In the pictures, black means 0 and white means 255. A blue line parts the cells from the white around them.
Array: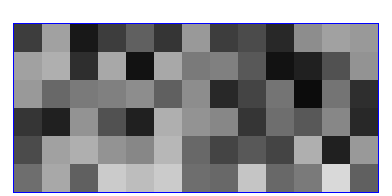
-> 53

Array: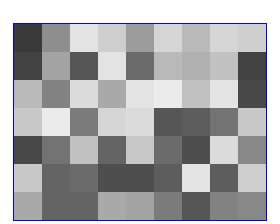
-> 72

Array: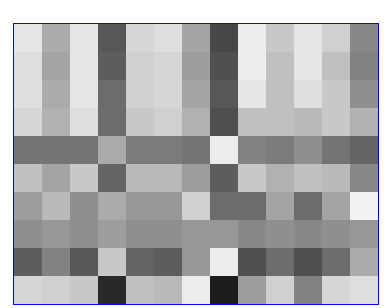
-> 143

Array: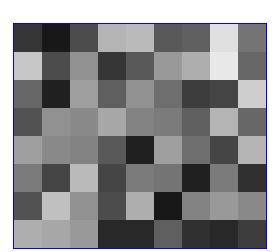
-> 123

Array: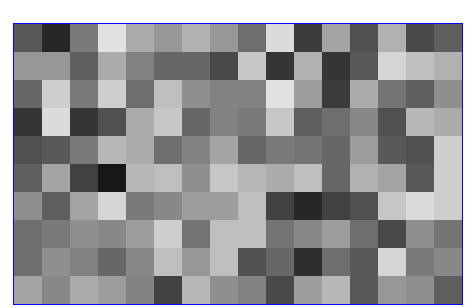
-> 110
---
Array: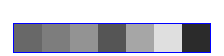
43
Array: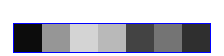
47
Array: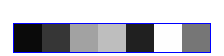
118
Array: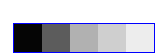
237
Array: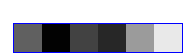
233
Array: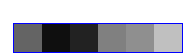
192
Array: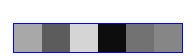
134
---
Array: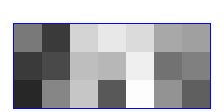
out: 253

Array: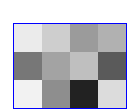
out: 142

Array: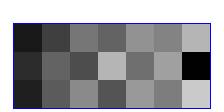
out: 153

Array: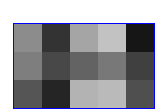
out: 179

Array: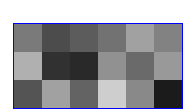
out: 206

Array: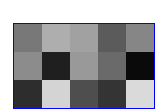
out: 78

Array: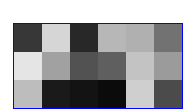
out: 11

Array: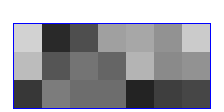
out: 35
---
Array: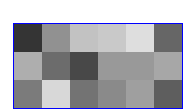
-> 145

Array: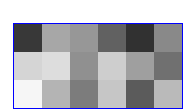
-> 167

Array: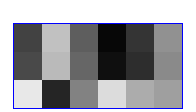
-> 193

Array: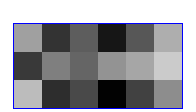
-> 51

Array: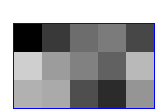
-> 57

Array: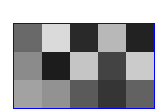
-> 218

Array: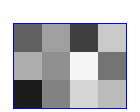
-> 159
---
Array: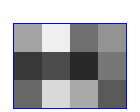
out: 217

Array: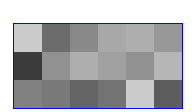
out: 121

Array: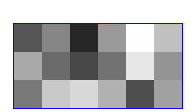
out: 200

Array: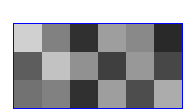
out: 129

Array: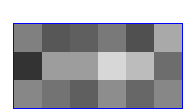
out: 115

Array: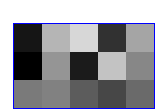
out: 129

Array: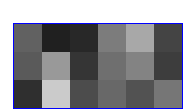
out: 203

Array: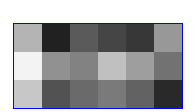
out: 82
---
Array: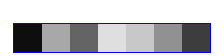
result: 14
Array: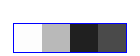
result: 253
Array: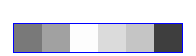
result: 121
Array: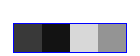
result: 57
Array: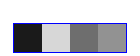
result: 26
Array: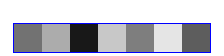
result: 114
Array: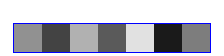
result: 145
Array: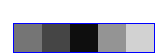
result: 117
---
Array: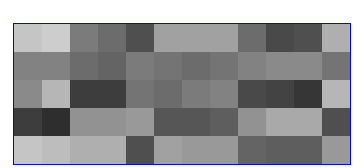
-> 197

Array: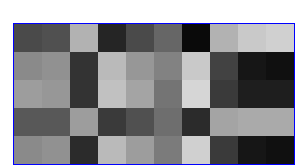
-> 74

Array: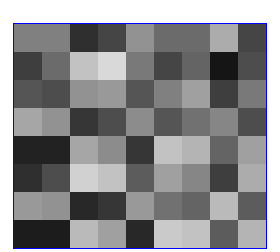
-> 128

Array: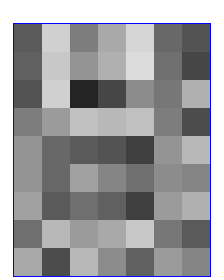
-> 90

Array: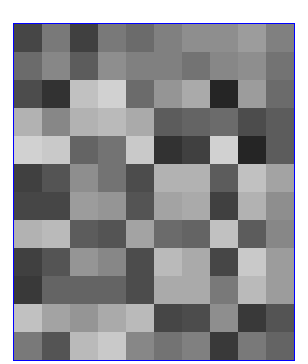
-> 70

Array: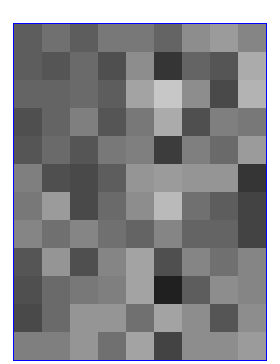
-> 93

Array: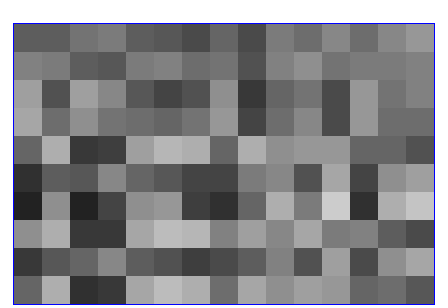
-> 93
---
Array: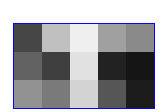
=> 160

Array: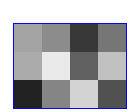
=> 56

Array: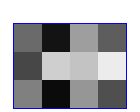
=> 158

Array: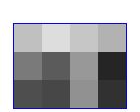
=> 198

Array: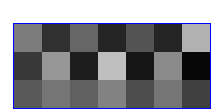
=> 36

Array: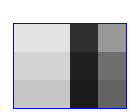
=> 47

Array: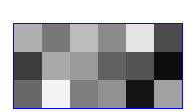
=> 228

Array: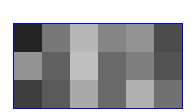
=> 147

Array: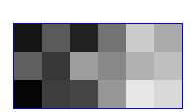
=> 204
